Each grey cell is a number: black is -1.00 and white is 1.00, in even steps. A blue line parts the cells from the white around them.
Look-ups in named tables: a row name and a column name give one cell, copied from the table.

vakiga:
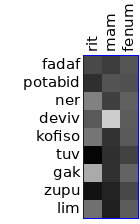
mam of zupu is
-0.73
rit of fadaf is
-0.43
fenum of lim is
-0.28
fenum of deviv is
-0.28
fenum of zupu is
-0.44
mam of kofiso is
-0.61
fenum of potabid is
-0.37
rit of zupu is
-0.86
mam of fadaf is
-0.53
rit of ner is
0.01
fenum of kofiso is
-0.30
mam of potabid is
-0.35
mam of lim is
-0.76

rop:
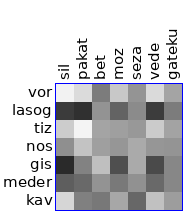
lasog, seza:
0.09
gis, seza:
0.33
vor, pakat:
0.72
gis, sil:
-0.67
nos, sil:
0.12
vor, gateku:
0.29

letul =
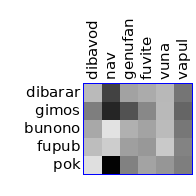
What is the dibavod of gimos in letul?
-0.01
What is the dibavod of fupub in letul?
0.48
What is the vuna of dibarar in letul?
0.44
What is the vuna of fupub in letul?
0.58
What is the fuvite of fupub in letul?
0.19
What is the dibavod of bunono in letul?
0.32
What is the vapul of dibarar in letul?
-0.08
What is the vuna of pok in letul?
0.18
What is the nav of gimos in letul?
-0.71

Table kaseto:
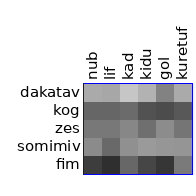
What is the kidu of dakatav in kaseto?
0.40
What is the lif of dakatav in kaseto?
0.31
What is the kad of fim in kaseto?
-0.19
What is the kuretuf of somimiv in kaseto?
0.17
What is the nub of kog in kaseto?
-0.20
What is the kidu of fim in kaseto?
-0.45
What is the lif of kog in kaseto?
-0.20
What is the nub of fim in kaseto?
-0.52
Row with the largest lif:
dakatav

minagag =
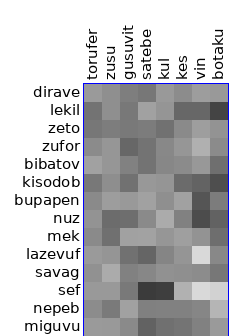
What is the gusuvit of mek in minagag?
0.26
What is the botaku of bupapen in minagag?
-0.03
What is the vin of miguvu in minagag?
0.01
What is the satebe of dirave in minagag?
-0.07
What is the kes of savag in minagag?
0.12
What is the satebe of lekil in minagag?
0.26
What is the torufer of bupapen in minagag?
0.08
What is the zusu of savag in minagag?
0.34
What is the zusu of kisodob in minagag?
0.11
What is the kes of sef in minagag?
0.39
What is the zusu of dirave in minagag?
0.12

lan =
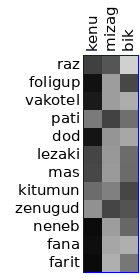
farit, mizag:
0.37
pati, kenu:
-0.04
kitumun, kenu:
-0.15
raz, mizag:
-0.33
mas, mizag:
0.21
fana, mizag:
0.30
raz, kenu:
-0.50
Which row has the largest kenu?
zenugud

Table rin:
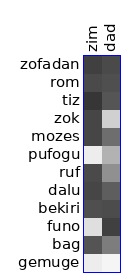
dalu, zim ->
-0.45
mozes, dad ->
-0.14
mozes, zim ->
-0.45
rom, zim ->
-0.42
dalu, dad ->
-0.26
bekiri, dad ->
-0.40
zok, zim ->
-0.45
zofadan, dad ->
-0.42
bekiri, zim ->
-0.38
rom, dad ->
-0.38
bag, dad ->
-0.02
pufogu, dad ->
0.40
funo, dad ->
-0.50

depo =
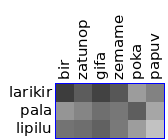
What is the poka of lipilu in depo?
0.23
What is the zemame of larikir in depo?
-0.32
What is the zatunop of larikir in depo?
-0.28
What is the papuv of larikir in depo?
0.02
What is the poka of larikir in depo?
0.22
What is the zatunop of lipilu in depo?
-0.14
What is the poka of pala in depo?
-0.26
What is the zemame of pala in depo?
-0.07
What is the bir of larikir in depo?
-0.52
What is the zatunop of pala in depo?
0.04

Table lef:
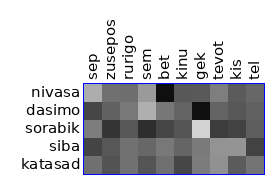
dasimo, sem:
0.37
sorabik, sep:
-0.02
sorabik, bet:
-0.45
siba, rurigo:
-0.11
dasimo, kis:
-0.32
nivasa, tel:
-0.19
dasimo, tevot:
-0.22
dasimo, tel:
-0.24
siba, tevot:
0.15
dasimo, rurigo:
-0.06
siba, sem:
-0.19

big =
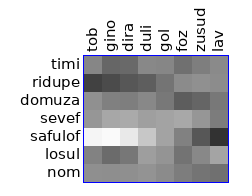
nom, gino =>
0.11
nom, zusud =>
-0.09
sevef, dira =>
0.33
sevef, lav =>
-0.03
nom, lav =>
-0.12
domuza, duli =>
0.07
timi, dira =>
-0.18
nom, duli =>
0.15
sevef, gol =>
0.28
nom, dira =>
0.12
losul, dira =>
-0.07
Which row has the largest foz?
sevef

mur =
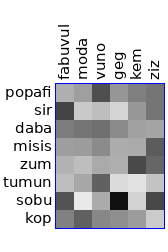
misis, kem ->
0.34
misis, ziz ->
-0.28
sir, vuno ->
0.49
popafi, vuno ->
-0.38
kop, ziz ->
0.59
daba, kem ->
0.26
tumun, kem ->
0.77
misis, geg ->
0.35
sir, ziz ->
-0.08
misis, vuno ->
0.09
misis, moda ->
0.22
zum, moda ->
0.49
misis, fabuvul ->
0.24
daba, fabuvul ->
-0.02
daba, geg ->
0.09
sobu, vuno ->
0.34
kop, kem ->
0.22
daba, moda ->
-0.08
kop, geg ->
0.12

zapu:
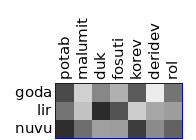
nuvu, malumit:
-0.14
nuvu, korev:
-0.52
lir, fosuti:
-0.35
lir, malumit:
0.52
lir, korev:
0.61
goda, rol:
-0.09
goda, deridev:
0.85
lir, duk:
-0.66
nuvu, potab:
-0.64
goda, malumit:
0.64
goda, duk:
0.06
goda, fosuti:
0.38
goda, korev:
-0.29

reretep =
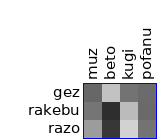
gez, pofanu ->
-0.16
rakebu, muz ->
-0.08
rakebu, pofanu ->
-0.17
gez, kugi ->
-0.10
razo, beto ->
-0.57
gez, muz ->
-0.19
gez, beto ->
0.52
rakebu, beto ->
-0.64
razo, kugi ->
0.65
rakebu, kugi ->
0.47
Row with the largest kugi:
razo

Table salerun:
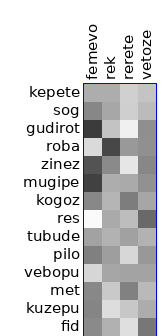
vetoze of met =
0.45
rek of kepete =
0.36
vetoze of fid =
-0.07
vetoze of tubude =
0.40
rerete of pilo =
0.69
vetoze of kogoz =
0.30
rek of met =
0.58
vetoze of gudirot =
0.12
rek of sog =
0.31
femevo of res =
0.96
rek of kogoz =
0.42
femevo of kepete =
0.36
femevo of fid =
0.08
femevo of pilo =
0.00
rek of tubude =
0.40
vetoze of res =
-0.18
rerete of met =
0.01
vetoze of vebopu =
0.28
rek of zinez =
0.08

